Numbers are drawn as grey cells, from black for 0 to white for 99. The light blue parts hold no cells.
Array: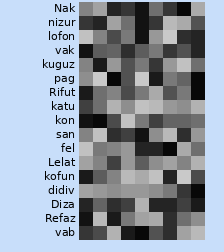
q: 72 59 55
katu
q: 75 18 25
san

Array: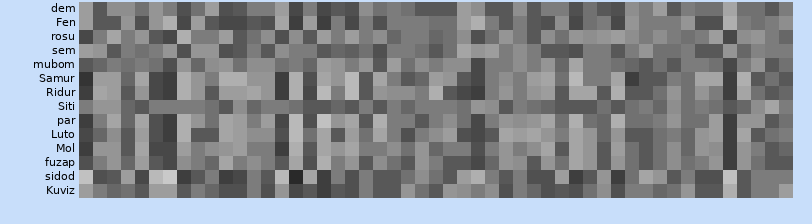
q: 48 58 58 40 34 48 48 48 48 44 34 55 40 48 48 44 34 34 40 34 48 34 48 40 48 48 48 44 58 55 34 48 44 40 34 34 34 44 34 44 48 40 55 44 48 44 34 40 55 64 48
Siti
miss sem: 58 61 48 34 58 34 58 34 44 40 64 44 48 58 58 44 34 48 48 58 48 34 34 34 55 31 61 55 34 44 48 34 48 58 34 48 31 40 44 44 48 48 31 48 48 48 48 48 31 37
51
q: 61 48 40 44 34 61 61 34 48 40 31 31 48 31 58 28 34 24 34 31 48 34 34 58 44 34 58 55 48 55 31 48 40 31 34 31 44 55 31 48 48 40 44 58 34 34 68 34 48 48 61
Kuviz
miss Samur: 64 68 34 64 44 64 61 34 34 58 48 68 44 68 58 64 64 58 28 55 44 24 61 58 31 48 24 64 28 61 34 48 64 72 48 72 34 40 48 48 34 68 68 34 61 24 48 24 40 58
20
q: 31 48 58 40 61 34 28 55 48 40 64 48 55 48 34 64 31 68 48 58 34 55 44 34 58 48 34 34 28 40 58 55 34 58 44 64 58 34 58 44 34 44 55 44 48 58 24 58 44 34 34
fuzap
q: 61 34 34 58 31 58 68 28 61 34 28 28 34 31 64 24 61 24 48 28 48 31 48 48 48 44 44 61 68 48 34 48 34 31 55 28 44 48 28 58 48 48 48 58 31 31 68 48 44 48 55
Fen
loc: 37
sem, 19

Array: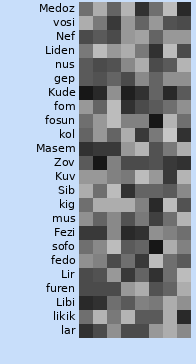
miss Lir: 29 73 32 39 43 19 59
22
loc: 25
mus, 5
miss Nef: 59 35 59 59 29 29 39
63
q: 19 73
Liden
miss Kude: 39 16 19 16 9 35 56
12
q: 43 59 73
fosun

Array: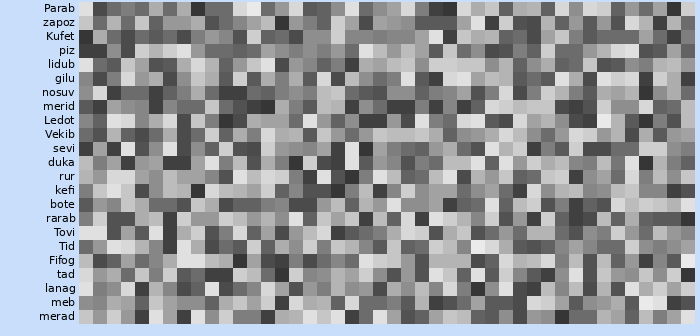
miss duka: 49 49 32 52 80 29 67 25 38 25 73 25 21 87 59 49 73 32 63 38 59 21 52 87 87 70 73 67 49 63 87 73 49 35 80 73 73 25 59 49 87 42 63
46
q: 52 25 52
merid

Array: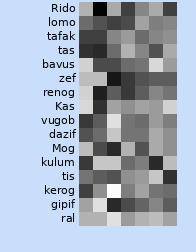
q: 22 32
zef
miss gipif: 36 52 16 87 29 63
39

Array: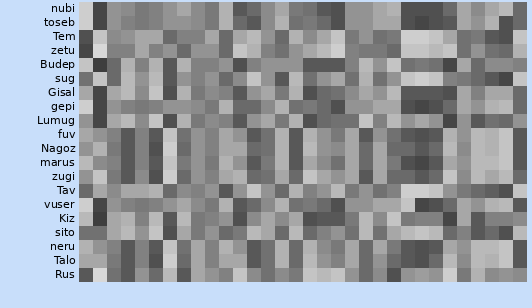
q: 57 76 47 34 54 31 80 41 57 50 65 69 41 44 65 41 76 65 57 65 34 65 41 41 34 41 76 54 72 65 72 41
zugi
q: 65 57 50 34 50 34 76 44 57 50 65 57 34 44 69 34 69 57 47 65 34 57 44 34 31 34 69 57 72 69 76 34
fuv
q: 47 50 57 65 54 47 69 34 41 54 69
vuser
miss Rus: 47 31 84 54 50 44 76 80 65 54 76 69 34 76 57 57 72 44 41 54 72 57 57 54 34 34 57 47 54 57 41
61
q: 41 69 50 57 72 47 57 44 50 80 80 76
Tav
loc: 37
Tav, 29

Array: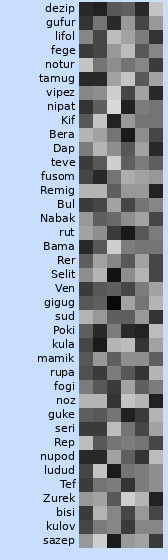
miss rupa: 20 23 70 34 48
31
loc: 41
Nabak, 2
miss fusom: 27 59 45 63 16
67

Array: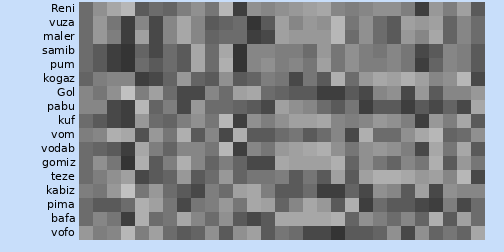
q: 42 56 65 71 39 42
vom
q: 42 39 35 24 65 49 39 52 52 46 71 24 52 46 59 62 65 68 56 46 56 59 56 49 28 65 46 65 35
vodab
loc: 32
vom, 4

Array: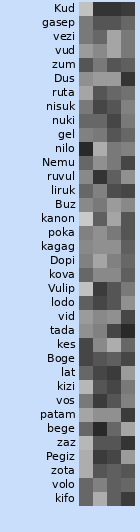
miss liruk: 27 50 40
30
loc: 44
ruta, 3

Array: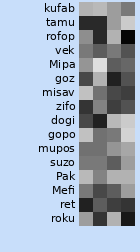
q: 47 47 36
suzo
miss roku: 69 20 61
9
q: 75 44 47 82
gopo
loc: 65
mupos, 3
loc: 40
Mipa, 3

